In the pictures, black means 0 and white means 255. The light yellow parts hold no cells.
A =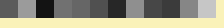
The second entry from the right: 134
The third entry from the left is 19
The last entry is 198
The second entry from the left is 155

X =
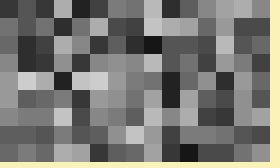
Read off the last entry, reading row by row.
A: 144
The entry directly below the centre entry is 114
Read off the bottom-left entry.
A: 104
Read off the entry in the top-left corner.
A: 55
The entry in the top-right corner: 135
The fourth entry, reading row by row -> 173
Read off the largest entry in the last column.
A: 162
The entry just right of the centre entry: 114
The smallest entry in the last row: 22
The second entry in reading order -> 85
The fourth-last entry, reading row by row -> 74
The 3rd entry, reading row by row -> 55
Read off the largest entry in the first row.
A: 185
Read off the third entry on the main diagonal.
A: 65
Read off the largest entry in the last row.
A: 173
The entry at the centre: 123
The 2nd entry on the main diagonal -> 85
